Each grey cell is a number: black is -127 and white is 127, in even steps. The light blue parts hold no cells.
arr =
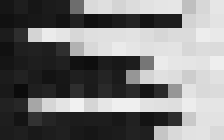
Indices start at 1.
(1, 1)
-105
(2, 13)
-98
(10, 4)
-98
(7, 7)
-100
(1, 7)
90
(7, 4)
-92
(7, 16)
91
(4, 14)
87
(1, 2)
-97
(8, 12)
96
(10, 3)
-102
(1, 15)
87
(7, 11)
-107
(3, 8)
96
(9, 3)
-77
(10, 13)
89
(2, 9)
-99
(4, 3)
-94
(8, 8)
102
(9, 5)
-96
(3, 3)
84
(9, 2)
-107
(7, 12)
-86
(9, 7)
-98
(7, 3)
-96
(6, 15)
90
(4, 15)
92
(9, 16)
98
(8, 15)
101
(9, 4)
-90
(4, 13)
99
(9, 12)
-102
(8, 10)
111
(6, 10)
22

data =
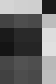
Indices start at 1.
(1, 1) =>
84
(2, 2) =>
-49
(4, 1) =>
-107
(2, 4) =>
60
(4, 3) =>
-90
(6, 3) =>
-54
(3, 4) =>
93
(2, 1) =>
-60

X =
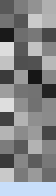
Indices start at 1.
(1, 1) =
-39
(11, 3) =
51
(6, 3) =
-105
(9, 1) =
-62
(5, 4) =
56
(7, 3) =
-13
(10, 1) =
52
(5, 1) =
66
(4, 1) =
93
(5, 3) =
-46
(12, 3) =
-35
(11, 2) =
-37
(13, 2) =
-5
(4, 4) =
5
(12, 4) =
-7

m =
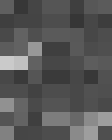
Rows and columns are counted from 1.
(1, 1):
-32
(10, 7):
30
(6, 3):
-42
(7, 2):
-50
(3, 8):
-50
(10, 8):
-48
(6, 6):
-56
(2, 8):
-66
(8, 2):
-26
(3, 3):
-48
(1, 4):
-42
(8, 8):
-54
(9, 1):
-43
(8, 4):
-43
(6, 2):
-69
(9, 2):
-28
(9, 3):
-64
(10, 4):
-50
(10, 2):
-57
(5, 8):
-38
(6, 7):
-71
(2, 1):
-64
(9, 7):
11
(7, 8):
-48

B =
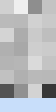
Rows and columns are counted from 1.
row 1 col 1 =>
80
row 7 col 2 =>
17
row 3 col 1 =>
84
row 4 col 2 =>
40
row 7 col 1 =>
-44
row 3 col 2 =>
44
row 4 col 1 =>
48
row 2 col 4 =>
73

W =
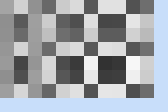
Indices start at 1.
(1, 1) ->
36
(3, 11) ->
58
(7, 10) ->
-49
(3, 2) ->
-21
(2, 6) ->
-48
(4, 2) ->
83
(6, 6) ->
-59
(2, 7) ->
94
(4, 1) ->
22
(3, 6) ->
-29
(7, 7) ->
-44
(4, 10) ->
-42
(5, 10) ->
119
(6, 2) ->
-47
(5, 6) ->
-69
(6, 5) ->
-40
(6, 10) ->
111
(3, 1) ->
16
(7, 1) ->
30
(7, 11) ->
-19
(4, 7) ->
-39

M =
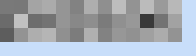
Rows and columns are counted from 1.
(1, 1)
-6
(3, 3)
46
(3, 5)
16
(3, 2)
19
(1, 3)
36
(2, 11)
-70
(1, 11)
59
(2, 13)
34
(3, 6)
-3
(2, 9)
16
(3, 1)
-34
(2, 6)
8

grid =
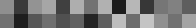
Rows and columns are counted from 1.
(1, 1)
15
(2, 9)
61
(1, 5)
-63
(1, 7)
-13
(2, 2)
-97
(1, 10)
55
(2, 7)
-91
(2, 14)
36
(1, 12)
-9

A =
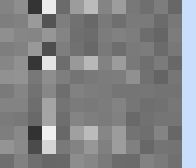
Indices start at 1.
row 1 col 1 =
3
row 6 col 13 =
-9
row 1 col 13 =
-24
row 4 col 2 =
2
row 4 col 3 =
25
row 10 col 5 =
-23
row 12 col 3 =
-16
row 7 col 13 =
-12
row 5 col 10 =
-6
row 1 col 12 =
-2
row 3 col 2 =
6
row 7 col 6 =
1
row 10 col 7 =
59
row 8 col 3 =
-17
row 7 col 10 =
-10
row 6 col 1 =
17
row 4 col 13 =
-7
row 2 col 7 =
-23
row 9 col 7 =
-1
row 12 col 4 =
-24
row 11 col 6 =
3
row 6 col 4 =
14
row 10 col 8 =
6
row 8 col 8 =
-3
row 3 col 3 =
5
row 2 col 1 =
-1
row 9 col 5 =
-17
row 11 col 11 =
-23
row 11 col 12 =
-11
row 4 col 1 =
-1
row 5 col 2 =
17
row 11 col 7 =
23
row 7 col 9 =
-10
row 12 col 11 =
2
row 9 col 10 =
-22

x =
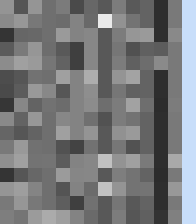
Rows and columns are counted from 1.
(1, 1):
20
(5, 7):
7
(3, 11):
26
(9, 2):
-28
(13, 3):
-24
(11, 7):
-13
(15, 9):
-9
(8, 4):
-13
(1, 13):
-6
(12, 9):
19
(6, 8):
-39
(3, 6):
3
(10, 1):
-26
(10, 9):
17
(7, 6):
3
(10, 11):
-28
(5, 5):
-29
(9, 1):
9
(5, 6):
-64
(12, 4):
-11
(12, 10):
32
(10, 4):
-16
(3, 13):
9
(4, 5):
-38
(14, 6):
3
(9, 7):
-15
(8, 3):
-28
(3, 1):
-75
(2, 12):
-81
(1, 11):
-28
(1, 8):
-39
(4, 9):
-9
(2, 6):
3
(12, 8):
65
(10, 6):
3
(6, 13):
-6

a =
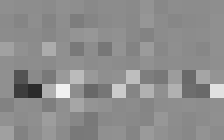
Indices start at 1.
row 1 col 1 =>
15
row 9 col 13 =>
13
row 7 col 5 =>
113
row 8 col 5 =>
15
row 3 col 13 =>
14
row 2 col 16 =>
16
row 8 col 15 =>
13
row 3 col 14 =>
12
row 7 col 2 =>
-67
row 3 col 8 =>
15
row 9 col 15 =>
12
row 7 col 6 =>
13
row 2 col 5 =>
14
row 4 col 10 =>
3
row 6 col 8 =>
15
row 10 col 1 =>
32
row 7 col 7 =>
-23
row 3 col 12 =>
12
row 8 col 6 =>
38
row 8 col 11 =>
5
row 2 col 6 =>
-2
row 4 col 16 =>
16
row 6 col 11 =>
-1
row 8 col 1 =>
2
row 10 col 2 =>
2
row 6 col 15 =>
37
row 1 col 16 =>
14
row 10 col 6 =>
-6
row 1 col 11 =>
19
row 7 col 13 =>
49
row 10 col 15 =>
19
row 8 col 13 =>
14
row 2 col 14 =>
10
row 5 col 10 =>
10
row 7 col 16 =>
97
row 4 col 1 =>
33
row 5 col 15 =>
12
